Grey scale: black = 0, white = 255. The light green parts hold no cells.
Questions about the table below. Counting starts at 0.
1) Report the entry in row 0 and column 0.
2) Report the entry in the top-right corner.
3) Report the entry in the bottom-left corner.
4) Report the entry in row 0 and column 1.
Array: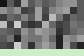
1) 19
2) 90
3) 76
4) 90

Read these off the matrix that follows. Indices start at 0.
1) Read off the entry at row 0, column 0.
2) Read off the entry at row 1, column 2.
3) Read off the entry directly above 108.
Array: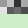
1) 154
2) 108
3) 50

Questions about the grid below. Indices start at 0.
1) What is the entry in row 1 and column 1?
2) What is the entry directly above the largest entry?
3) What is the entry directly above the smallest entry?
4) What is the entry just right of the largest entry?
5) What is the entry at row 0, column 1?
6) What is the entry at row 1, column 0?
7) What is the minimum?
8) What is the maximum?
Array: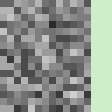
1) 180
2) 87
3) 102
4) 180
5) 102
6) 180
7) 43
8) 208

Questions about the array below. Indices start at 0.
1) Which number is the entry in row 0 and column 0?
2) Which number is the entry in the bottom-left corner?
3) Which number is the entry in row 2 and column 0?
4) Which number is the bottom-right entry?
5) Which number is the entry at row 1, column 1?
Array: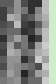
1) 92
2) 119
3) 63
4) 203
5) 106

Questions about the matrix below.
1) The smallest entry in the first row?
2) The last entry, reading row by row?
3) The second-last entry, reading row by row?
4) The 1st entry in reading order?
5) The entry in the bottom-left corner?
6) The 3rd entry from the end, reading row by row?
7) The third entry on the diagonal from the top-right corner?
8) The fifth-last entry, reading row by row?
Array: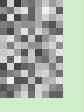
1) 56
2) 99
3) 99
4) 70
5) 113
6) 158
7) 211
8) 113

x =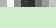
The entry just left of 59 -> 142
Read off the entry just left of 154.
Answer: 113
